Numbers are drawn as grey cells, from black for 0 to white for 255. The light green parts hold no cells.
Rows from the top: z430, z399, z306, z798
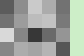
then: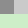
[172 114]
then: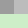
[194 121]

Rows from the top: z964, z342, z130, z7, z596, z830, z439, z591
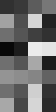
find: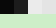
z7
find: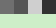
z439
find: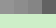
z830

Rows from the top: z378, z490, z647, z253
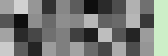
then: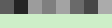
[ 77 150]
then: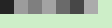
[ 77 150]
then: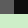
[42 77]
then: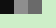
[142 135]
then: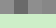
[183  98]

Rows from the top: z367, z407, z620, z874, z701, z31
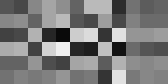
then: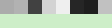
[ 18 107]
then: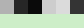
[225 149]
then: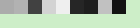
[107  85]
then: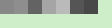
[157  72]
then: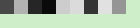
[149 157]
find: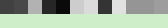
z620
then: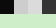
[225 149]

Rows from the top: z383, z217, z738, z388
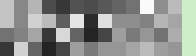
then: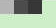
[82 76]
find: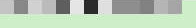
z217
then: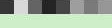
[114 173]
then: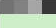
[216 100]
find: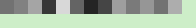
z738

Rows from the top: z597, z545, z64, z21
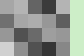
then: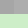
[151  94]
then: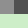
[ 53 135]
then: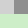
[81 53]

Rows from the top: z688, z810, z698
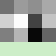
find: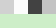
z810
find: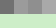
z688
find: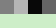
z698

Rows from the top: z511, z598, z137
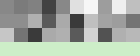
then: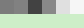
[157 239]
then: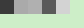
[ 82 176]
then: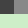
[224 246]
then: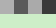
[191 163]
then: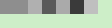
[163 157]
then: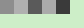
[191 163]

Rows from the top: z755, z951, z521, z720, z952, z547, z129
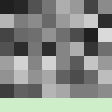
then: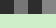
[174  53]
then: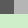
[167 125]

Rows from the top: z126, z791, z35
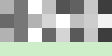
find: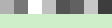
z126
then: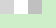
[205 242]
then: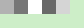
[ 89 199]
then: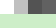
[199  61]
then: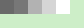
[192 205]
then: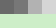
[255 192]
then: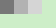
[255 192]

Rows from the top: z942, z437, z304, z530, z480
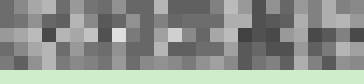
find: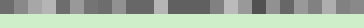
z942
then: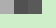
[ 96 174]
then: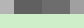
[ 89 103]
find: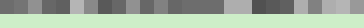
z437

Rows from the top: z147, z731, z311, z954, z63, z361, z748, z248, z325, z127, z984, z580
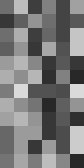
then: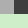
[103  68]
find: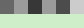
z984
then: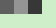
[167  82]
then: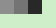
[ 95 148]
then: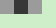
[ 76 204]
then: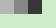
[88 55]

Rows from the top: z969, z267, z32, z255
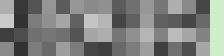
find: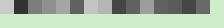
z267
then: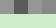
[144  91]

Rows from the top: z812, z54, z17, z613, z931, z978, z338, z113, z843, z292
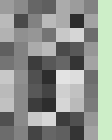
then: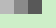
[ 68 207]
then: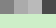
[ 88 150]
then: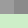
[102  95]

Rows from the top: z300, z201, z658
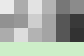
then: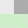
[227 179]
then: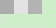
[119 139]
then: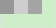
[86 57]
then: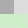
[179 164]
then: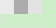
[179 119]
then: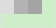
[86 50]

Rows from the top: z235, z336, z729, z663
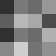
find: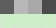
z336
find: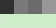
z235
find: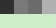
z729

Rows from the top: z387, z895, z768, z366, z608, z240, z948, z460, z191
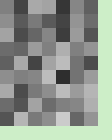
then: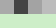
[115  76]
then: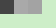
[ 54 134]

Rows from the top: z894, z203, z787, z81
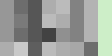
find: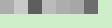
z81
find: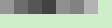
z787

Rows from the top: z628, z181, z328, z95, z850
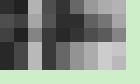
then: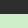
[ 97 117]
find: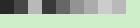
z850

